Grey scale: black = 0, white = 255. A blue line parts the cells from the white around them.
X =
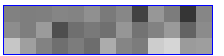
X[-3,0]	129
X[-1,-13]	198
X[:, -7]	[122, 112, 172]
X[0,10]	124
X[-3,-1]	134
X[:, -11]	[127, 155, 130]
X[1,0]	141
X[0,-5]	66
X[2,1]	159
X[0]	[129, 126, 127, 133, 131, 144, 122, 135, 66, 151, 124, 53, 134]
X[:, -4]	[151, 130, 205]

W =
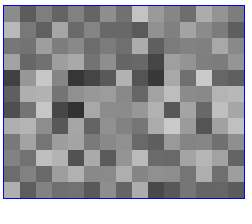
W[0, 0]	140
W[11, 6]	142
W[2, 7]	111
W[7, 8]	118
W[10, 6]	138
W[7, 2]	141
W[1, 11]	163
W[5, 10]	189
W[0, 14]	125
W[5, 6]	156
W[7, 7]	130
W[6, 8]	151
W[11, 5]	89
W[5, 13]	180
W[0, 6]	142
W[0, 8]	195
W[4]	[65, 151, 199, 133, 54, 69, 89, 178, 84, 56, 168, 112, 202, 102, 95]
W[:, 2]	[126, 96, 158, 113, 199, 178, 198, 141, 117, 191, 105, 130]
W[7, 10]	202
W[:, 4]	[129, 106, 137, 169, 54, 144, 50, 166, 164, 82, 177, 114]
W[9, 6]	91
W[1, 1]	120
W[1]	[185, 120, 96, 165, 106, 132, 104, 104, 90, 145, 128, 163, 139, 124, 94]
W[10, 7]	174
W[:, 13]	[148, 124, 168, 124, 102, 180, 191, 161, 112, 162, 111, 102]
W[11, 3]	111
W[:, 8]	[195, 90, 172, 104, 84, 102, 151, 118, 105, 186, 133, 172]
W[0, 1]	92
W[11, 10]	88
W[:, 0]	[140, 185, 119, 162, 65, 95, 79, 174, 121, 130, 108, 175]
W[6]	[79, 116, 198, 71, 50, 168, 140, 139, 151, 177, 88, 164, 104, 191, 166]
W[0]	[140, 92, 126, 100, 129, 101, 142, 113, 195, 154, 134, 110, 172, 148, 125]
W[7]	[174, 180, 141, 88, 166, 100, 145, 130, 118, 171, 202, 155, 84, 161, 192]

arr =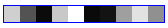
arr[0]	207
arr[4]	255
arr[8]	226
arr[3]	200

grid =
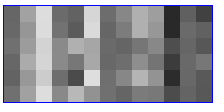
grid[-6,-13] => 102
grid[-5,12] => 97
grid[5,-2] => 100
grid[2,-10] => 138
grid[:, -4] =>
[158, 151, 136, 116, 147, 120]
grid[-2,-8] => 222
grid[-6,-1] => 65
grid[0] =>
[102, 162, 221, 107, 98, 214, 109, 135, 176, 158, 41, 96, 65]
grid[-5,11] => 106
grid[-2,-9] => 75
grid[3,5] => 168
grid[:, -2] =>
[96, 106, 102, 105, 104, 100]
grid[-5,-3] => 41
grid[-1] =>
[112, 161, 221, 137, 184, 146, 112, 101, 123, 120, 76, 100, 88]
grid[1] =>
[104, 150, 220, 114, 91, 218, 102, 124, 176, 151, 41, 106, 97]
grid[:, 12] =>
[65, 97, 87, 119, 89, 88]
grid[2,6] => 106
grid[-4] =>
[112, 156, 211, 138, 176, 166, 106, 101, 118, 136, 78, 102, 87]
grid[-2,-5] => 180
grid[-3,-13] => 103
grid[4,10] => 44

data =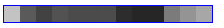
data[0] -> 195
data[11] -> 148
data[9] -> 38
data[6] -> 76
